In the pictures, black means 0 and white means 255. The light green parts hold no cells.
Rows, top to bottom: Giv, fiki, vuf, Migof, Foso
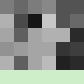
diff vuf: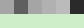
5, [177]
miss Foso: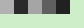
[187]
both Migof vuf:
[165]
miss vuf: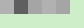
[42]

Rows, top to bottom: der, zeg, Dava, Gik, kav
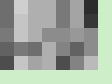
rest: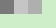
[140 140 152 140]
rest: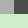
[131 186]
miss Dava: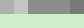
[152]
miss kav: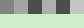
[186]
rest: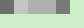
[164  55]

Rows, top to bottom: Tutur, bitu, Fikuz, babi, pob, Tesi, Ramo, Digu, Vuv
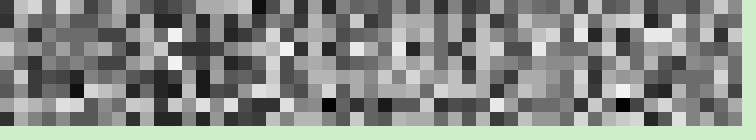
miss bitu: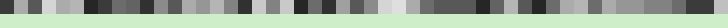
[118]
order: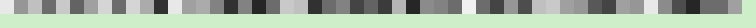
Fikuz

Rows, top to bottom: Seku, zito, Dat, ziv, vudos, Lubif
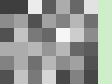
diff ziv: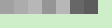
1, [172]
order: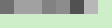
zito
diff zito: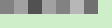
1, [140]

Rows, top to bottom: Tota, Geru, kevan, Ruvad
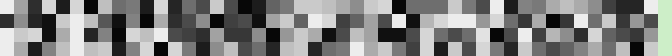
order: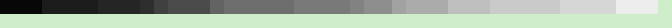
Tota
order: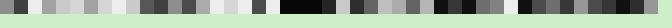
Geru
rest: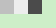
[ 64  46 162  55  55 141   7 151 202 171  16  75 191 162  16  16  75 214
 110  75 110 226   7  75 237  64 182 141  46 214  99  75  55 151]
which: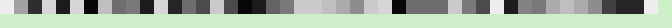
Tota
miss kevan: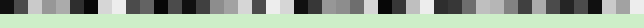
[226]
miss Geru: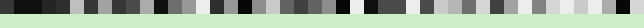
[87]
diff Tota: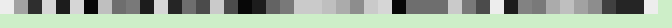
42, [171]

